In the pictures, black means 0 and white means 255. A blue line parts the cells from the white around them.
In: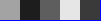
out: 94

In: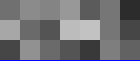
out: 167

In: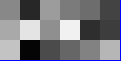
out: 195

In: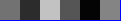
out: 114

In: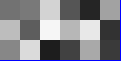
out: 219

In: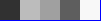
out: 160

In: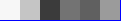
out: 155
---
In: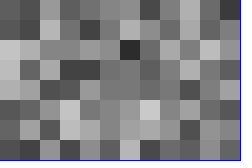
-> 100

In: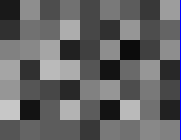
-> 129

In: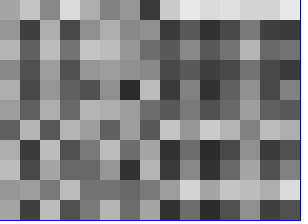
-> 80

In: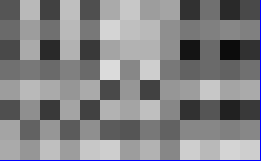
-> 206

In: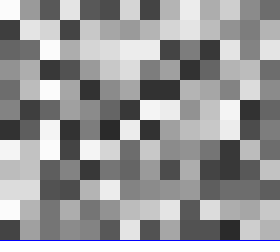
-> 180
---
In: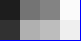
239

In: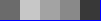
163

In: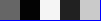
202

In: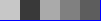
170

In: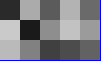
194

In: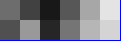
212

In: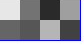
181

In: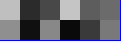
191

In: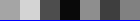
165

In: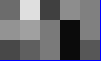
160
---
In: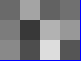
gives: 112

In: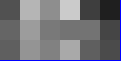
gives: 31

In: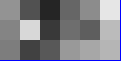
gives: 230

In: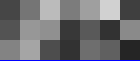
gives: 63

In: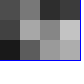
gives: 59

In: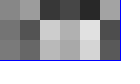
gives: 163

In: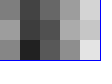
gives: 212

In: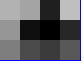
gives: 191
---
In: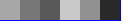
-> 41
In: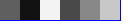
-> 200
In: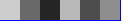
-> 142
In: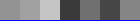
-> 133
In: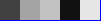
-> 230
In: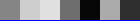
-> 47
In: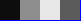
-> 91
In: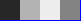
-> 131
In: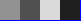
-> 31
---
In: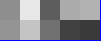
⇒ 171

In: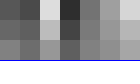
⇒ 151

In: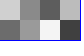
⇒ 93

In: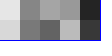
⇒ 153

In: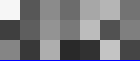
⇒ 81

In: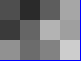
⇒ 179

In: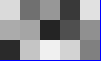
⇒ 79

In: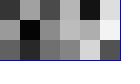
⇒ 174
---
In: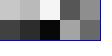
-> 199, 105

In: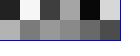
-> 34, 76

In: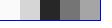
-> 250, 165

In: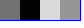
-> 114, 150

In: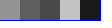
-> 148, 25

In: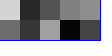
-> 212, 68
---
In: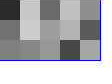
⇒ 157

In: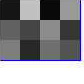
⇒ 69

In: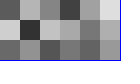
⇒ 169

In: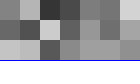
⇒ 151

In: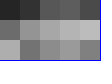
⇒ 167

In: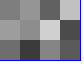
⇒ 141

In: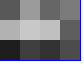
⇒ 200

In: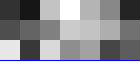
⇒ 195

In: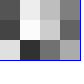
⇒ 251
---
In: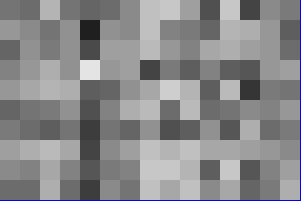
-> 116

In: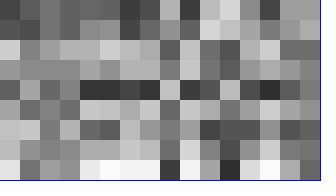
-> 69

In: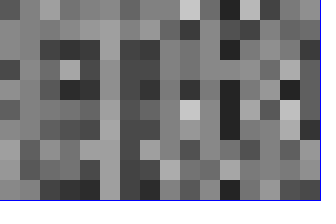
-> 88

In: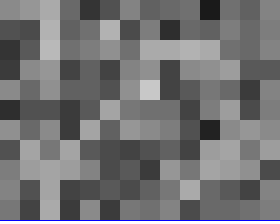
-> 138

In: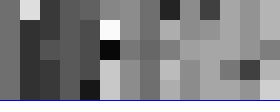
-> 111
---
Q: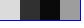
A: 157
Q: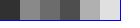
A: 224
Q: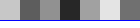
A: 112
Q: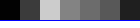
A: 31
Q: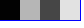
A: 226
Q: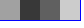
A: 204
